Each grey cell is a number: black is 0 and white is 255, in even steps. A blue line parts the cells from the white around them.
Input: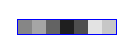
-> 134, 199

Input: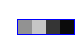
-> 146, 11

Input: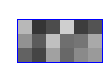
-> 184, 154

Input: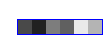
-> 73, 180

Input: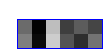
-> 107, 115

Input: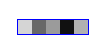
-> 213, 177

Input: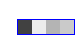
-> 65, 202

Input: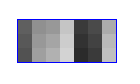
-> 95, 191
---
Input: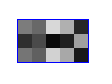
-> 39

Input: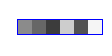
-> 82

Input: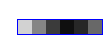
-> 39

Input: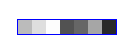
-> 102

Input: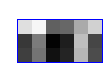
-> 170

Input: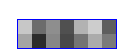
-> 178

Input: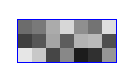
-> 143

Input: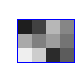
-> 169

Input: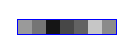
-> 98

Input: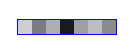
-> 159
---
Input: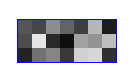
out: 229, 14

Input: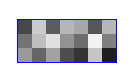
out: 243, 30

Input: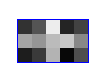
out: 237, 8

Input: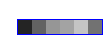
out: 196, 36

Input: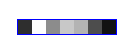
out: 253, 18

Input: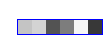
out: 246, 56

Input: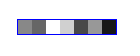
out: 255, 24

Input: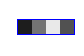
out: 233, 29
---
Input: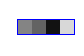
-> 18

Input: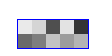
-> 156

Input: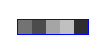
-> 192

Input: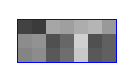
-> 88

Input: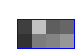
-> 131

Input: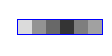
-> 126

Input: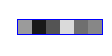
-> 111

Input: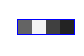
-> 64

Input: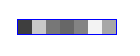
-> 243

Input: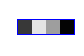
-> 158
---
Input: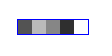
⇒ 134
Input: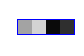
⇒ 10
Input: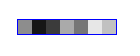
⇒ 59
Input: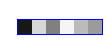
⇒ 128
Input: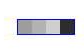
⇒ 207
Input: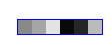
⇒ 227
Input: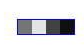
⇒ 66
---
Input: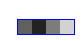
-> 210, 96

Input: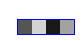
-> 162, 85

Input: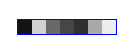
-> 237, 20

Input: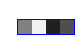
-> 79, 129

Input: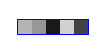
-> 67, 181

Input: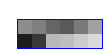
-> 162, 29

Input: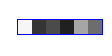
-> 109, 246

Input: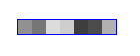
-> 177, 145

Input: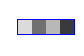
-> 58, 219

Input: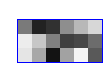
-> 215, 229
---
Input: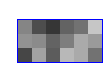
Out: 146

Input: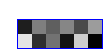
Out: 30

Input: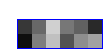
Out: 55

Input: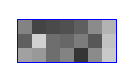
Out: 95

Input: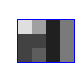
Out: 66

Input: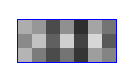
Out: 138

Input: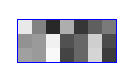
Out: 146

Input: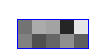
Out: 115

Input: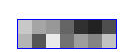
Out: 200

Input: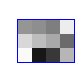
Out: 216
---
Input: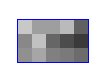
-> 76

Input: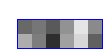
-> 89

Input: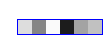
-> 133

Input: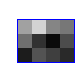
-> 28

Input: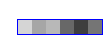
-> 104

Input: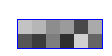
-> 60

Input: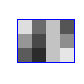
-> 72

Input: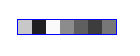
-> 61
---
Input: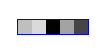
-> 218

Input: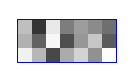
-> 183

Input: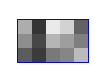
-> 59

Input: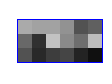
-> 41

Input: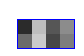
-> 203

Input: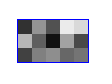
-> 128

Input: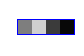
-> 208

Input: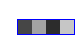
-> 163

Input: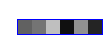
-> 116
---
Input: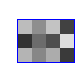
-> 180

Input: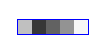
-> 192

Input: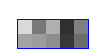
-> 162

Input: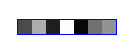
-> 75

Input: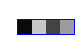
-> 10

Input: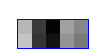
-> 196

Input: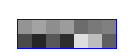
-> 74

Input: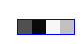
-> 80

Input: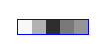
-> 248

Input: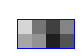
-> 166
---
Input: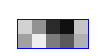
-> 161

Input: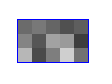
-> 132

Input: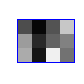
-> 156

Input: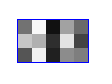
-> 198

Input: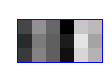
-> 42

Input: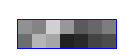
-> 109

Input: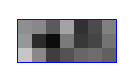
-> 151

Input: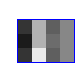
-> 27
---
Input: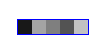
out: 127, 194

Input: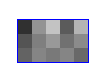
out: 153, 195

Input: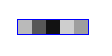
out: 18, 206

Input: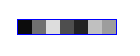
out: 78, 221

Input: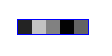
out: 129, 194

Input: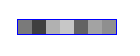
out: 199, 199
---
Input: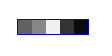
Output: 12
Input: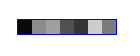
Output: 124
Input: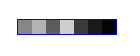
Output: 4
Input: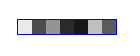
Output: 92
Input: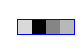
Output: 184
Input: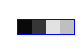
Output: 191
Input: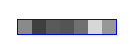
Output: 151
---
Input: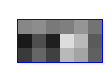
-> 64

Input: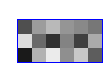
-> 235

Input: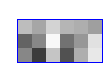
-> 197

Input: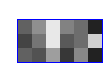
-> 158

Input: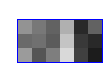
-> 126

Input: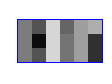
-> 214

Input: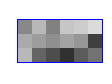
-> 77

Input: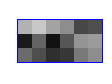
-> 47

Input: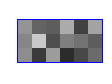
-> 156
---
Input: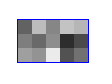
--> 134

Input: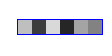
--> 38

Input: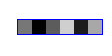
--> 207

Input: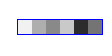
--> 201

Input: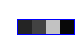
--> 66

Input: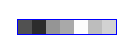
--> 253

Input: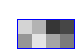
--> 179

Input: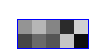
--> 133
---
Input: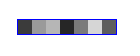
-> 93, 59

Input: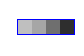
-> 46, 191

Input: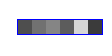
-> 59, 78

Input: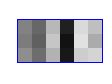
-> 191, 142

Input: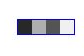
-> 240, 40

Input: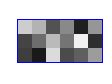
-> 150, 62

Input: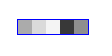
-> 143, 171

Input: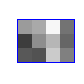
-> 115, 88
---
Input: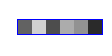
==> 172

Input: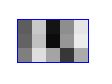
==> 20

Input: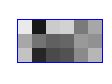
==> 210

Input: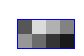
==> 219

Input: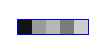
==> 183

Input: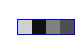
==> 17

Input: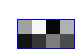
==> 247

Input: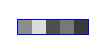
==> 79

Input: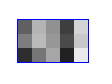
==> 145

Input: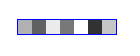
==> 255
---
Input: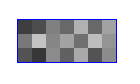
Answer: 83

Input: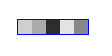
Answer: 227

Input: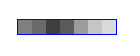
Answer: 197

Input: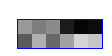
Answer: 212

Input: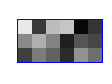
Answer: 146

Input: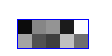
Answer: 192

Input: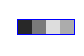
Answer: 221
